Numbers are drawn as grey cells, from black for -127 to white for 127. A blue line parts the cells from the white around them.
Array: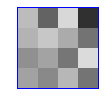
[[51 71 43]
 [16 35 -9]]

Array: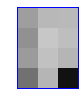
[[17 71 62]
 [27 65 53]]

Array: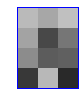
[[ 35 -55  -9]
 [ 12 -35 -31]]

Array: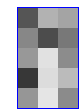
[[  7 -51  -7]
 [ 24  97  12]]

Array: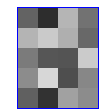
[[ 52  74  47]
 [ -4 -41 -43]]

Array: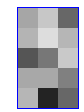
[[ 52  93  54]
 [-42  -8  73]]

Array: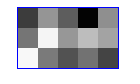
[[-10 117  23]
 [120  -5 -45]]

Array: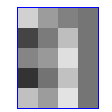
[[-59  -4  62]
 [  5  25  95]]

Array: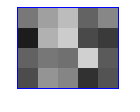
[[-99  49  76]
 [-29  -8 -15]]
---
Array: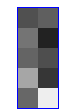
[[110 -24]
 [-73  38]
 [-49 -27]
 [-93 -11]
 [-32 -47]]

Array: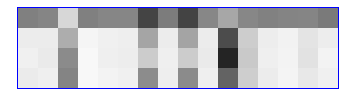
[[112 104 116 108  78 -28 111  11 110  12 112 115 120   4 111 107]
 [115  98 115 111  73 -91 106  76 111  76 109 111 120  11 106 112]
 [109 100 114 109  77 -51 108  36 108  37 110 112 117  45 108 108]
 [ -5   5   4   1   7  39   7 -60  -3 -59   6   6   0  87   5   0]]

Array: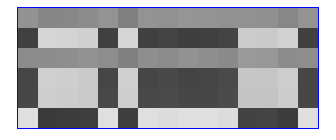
[[ 95 -66 -59 -61  92  95  95  92  95 -64  95 -65 -67 -69  95]
 [-56  76  67  68 -52 -56 -56 -53 -55  77 -55  73  76  78 -56]
 [-57  77  69  70 -53 -57 -59 -54 -57  80 -57  74  78  79 -57]
 [ 14  12  23  25  10  14  18  11  14   0  13  18  14  12  12]
 [-63  82  74  75 -59 -63 -65 -59 -63  85 -63  80  83  85 -63]
 [ 20   7  16  17  17  19  21  17  19   0  19  11   7   6  18]]

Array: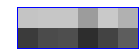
[[-34 -60 -82 -49 -52 -68]
 [ 49  73  28  70  70  68]]

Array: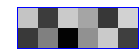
[[ -64   74   17 -124    0  -70]
 [  82  -72   37   74  -67   68]]

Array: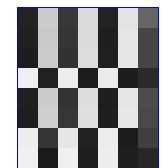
[[ -88  -96  109  -97  112 -100  112]
 [ -63  -98  108  -93  102  -74  109]
 [ -54  103  -96   94  -73   79  -97]
 [ -51  101  -97   93  -76   76  -95]
 [ -84  -98  106  -99  108  -94  111]
 [ -58  102  -95   93  -77   76  -98]
 [ -58  101  -96   90  -74   73  -95]
 [ -26   99  -92   90  -71   76  -92]]
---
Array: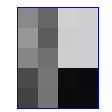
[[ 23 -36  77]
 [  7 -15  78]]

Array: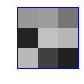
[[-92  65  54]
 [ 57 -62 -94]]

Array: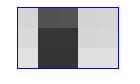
[[ 90 -73 -74]
 [ 97 -75 -76]]

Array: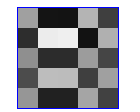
[[-82 108 111]
 [ 15 -83 -83]]

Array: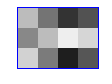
[[  8  60 110]
 [ 82  -4 -97]]

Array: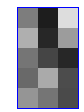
[[ 47 -88  28]
 [-10 -58 -88]]
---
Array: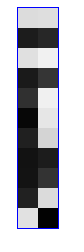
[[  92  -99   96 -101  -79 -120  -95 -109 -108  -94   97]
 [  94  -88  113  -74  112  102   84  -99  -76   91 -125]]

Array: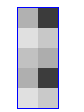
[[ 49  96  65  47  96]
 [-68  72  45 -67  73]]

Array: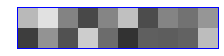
[[ 57 -66]
 [ 97  19]
 [  3 -46]
 [-55  77]
 [  5 -19]
 [ 64 -77]
 [-51 -32]
 [  4 -34]
 [-13 -29]
 [ 22  61]]

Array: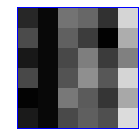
[[ -88  -52 -103  -55 -124 -101]
 [-119 -119 -119 -119 -119 -119]
 [ -12  -31  -55  -44   -7  -54]
 [ -24  -67   -1   15  -36  -32]
 [ -78 -125  -68  -40  -74  -48]
 [  85   45    0   85   40   92]]

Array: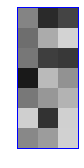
[[   4  -17   -8 -102   -7   79    8]
 [ -85   43  -65   58   23  -77   28]
 [ -59   83  -71   18   51   80   81]]

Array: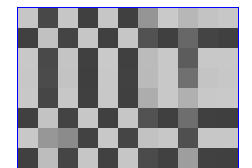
[[ 70 -63  72  71  72 -63  72 -63]
 [-55  65 -54 -52 -57  67  23  61]
 [ 70 -59  68  67  71 -60  11 -58]
 [-63  70 -63 -64 -63  71 -61  70]
 [ 70 -63  73  72  72 -63  72 -62]
 [-63  70 -63 -62 -63  70 -58  70]
 [ 21 -45  59  58  45 -45  66 -52]
 [ 73 -63  72  72  72 -63  71 -62]
 [ 55 -24 -35 -15  48 -17 -48  30]
 [ 67 -59  72  68  72 -63  71 -62]
 [ 71 -63  72  71  73 -64  71 -63]]

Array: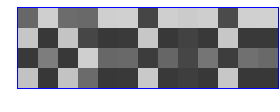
[[-24  70 -70  66]
 [ 79 -71  -2 -72]
 [-19  68 -71  67]
 [-22 -57  79 -20]
 [ 79 -71 -24 -71]
 [ 80 -69 -22 -70]
 [-58  71 -67  73]
 [ 79 -71 -25 -70]
 [ 75 -61 -57 -65]
 [ 78 -70 -10 -71]
 [-52  71 -66  71]
 [ 80 -70 -15 -71]
 [ 81 -70 -22 -71]]

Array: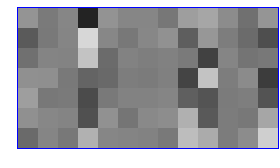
[[ 20 -37 -15  16  30  16 -21]
 [ -5  -6   4  15  -7   7   5]
 [  6   5   3  -6  -5   4  -7]
 [-92  87  67 -27 -52 -47  49]
 [ 19   7 -20 -22  -6  17   6]
 [  6  -7   2  -2   2 -10   4]
 [  6   7  -1  -4   2   9   2]
 [ -8  17   1   0   5  13  -6]
 [ 30 -33  -5 -59 -32  48  61]
 [ 38  23 -62  67 -43 -38  43]
 [ 12  -2   5  -2  -4  -3  -3]
 [-15 -20 -11  11  -1  -7  12]
 [ 21 -49  -7 -67 -44  38  79]]
